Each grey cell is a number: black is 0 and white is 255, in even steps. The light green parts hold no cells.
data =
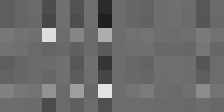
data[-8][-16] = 94
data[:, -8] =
[108, 108, 109, 109, 108, 108, 109, 109]
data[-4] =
[94, 101, 106, 107, 112, 87, 112, 53, 108, 104, 99, 111, 112, 110, 86, 108]
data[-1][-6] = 108
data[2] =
[119, 114, 112, 221, 108, 133, 107, 173, 109, 113, 115, 110, 108, 111, 122, 113]
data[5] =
[99, 103, 107, 102, 111, 93, 111, 69, 108, 105, 102, 110, 111, 109, 94, 108]
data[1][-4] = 111
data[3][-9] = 90
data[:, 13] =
[108, 107, 111, 103, 110, 109, 112, 105]
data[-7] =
[94, 101, 105, 71, 111, 78, 111, 32, 108, 103, 98, 109, 111, 107, 86, 105]
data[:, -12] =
[111, 111, 108, 105, 112, 111, 106, 107]
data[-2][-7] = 116
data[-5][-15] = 112
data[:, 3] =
[77, 71, 221, 101, 107, 102, 146, 75]
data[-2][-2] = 139
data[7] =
[108, 108, 107, 75, 107, 95, 108, 80, 109, 108, 108, 106, 107, 105, 108, 104]
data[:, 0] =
[94, 94, 119, 114, 94, 99, 129, 108]
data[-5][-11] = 96
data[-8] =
[94, 101, 106, 77, 111, 83, 111, 43, 108, 103, 99, 110, 111, 108, 87, 106]

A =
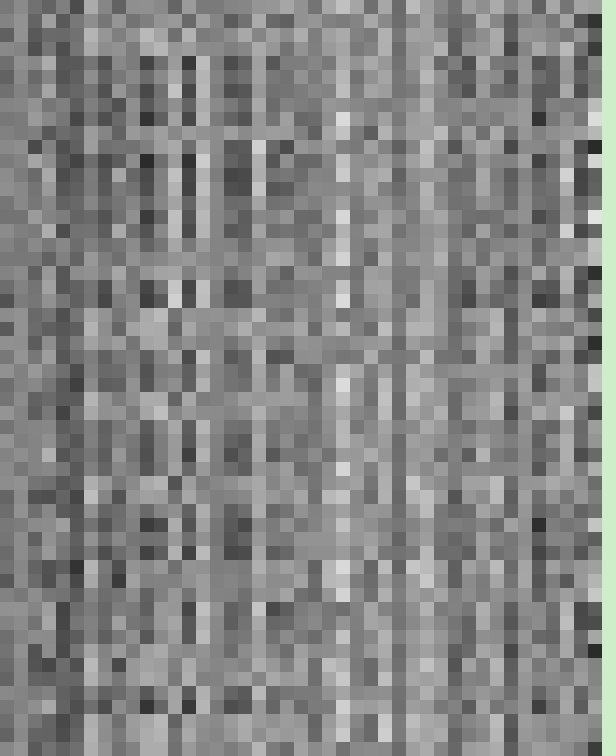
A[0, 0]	120
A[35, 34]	140
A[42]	[130, 120, 141, 119, 115, 91, 133, 109, 117, 141, 98, 129, 151, 115, 156, 131, 130, 112, 146, 143, 163, 112, 103, 150, 211, 142, 113, 175, 127, 159, 148, 165, 129, 141, 125, 144, 132, 148, 96, 136, 158, 139, 199]
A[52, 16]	150
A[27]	[110, 130, 136, 118, 89, 64, 139, 94, 97, 146, 86, 130, 142, 96, 178, 129, 115, 111, 161, 122, 157, 122, 98, 152, 219, 143, 120, 184, 118, 174, 179, 150, 119, 120, 140, 153, 115, 160, 79, 120, 149, 125, 195]
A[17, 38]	99
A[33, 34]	138
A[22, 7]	147
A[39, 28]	114
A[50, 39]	111
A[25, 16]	89
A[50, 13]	57
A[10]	[137, 142, 74, 129, 79, 96, 157, 112, 116, 114, 127, 157, 169, 110, 171, 139, 88, 91, 207, 105, 76, 150, 142, 155, 128, 121, 160, 131, 96, 133, 191, 144, 85, 142, 167, 152, 72, 137, 136, 128, 168, 78, 42]
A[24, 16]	116
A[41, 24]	188
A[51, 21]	150
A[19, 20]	98
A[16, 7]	93
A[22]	[140, 146, 105, 116, 79, 118, 166, 147, 118, 136, 169, 186, 116, 149, 145, 146, 138, 149, 182, 121, 111, 152, 127, 145, 117, 127, 133, 151, 118, 160, 170, 148, 112, 152, 156, 176, 85, 142, 173, 142, 161, 119, 73]
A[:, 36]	[134, 92, 95, 71, 116, 86, 103, 140, 146, 113, 72, 130, 93, 100, 105, 136, 96, 136, 125, 80, 96, 113, 85, 93, 94, 97, 144, 115, 98, 75, 106, 126, 113, 134, 108, 94, 101, 161, 119, 121, 106, 116, 132, 94, 86, 104, 72, 94, 98, 111, 130, 90, 82, 94]
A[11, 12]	156
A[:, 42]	[159, 51, 95, 59, 130, 117, 121, 187, 220, 183, 42, 212, 95, 98, 128, 227, 102, 189, 184, 47, 123, 169, 73, 135, 46, 90, 193, 195, 115, 70, 157, 149, 105, 174, 109, 126, 113, 196, 94, 130, 160, 180, 199, 92, 76, 166, 43, 131, 133, 139, 166, 138, 125, 60]
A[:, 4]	[127, 89, 105, 78, 88, 84, 95, 127, 119, 108, 79, 89, 76, 86, 98, 124, 77, 135, 128, 87, 86, 118, 79, 87, 93, 86, 111, 89, 91, 67, 93, 104, 85, 118, 88, 100, 91, 158, 124, 118, 94, 121, 115, 68, 70, 77, 74, 108, 103, 97, 99, 73, 77, 98]
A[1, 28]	109
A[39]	[107, 140, 119, 153, 118, 90, 120, 78, 109, 125, 66, 94, 177, 66, 186, 124, 72, 76, 165, 93, 104, 138, 143, 143, 155, 131, 168, 119, 114, 121, 184, 108, 109, 96, 158, 112, 121, 145, 69, 98, 124, 85, 130]
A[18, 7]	125
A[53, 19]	124
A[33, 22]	116
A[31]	[147, 127, 132, 143, 104, 86, 128, 100, 130, 120, 84, 125, 154, 89, 163, 128, 99, 90, 170, 115, 140, 109, 121, 137, 184, 157, 141, 156, 108, 159, 151, 141, 126, 138, 155, 137, 126, 141, 95, 141, 174, 107, 149]
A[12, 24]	202
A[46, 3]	141
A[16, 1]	127
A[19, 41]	90
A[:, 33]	[157, 112, 122, 146, 80, 97, 83, 146, 119, 162, 142, 112, 107, 123, 115, 112, 99, 140, 149, 111, 81, 73, 152, 121, 139, 100, 149, 120, 142, 152, 109, 138, 94, 136, 161, 151, 110, 121, 115, 96, 161, 139, 141, 119, 98, 100, 107, 162, 131, 138, 92, 134, 124, 156]
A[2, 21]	173
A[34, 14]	125
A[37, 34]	133
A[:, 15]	[122, 133, 128, 138, 124, 131, 125, 138, 123, 141, 139, 134, 125, 136, 135, 133, 133, 132, 131, 138, 127, 121, 146, 133, 133, 138, 130, 129, 128, 139, 136, 128, 127, 124, 135, 127, 128, 118, 117, 124, 125, 129, 131, 146, 136, 135, 131, 134, 130, 135, 120, 138, 134, 139]

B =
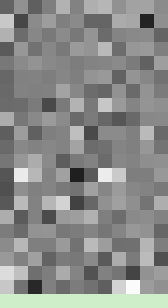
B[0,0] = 99
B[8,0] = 172
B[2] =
[177, 108, 135, 121, 139, 120, 148, 107, 132, 137, 138, 100]
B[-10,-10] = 172
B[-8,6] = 161
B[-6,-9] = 75
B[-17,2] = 147
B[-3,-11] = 129
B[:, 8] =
[145, 171, 132, 109, 138, 98, 146, 154, 86, 139, 132, 135, 202, 155, 160, 109, 133, 111, 172, 117, 210]
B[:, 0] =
[99, 200, 177, 90, 120, 103, 105, 107, 172, 94, 106, 118, 85, 80, 88, 173, 124, 139, 153, 220, 199]
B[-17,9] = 123
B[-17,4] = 133
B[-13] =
[172, 119, 137, 154, 139, 106, 123, 103, 86, 105, 136, 137]
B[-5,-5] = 118
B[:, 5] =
[130, 138, 120, 154, 125, 127, 135, 179, 106, 191, 163, 122, 31, 115, 66, 158, 124, 114, 120, 132, 124]
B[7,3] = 73
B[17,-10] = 127
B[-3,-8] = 123
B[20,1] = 114
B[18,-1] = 80
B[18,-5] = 90
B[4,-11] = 138
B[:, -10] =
[95, 139, 135, 114, 147, 130, 128, 123, 137, 96, 130, 172, 183, 128, 130, 130, 147, 127, 160, 111, 40]
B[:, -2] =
[163, 35, 138, 154, 97, 135, 147, 148, 136, 186, 151, 142, 126, 131, 116, 141, 146, 181, 187, 146, 156]
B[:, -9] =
[127, 157, 121, 135, 137, 126, 129, 73, 154, 127, 135, 138, 131, 132, 182, 75, 148, 127, 99, 126, 128]
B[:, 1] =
[145, 71, 108, 151, 138, 129, 130, 108, 119, 157, 136, 151, 234, 143, 186, 91, 107, 183, 129, 192, 114]
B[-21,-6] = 175
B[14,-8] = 211
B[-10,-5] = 107
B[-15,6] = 108
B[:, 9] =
[162, 167, 137, 151, 123, 148, 106, 132, 105, 128, 128, 131, 126, 135, 143, 138, 152, 112, 123, 68, 251]

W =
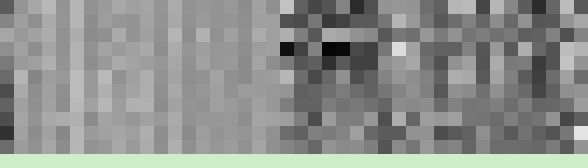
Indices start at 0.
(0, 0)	92
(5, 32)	173
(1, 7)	157
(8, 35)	108
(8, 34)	116
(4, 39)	83
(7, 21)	99
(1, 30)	117
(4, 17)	139
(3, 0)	143
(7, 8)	157
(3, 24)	9
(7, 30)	141
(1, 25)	90
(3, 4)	145
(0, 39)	102
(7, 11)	141
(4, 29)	167
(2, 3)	172
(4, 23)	47
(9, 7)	161
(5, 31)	99
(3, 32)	97
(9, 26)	103
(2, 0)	166
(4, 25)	65
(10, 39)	123
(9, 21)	97
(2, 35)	113
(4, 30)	112
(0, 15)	148
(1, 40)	147
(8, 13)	146
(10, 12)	175
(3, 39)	83
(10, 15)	150
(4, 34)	84
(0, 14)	151
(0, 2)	167
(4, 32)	145
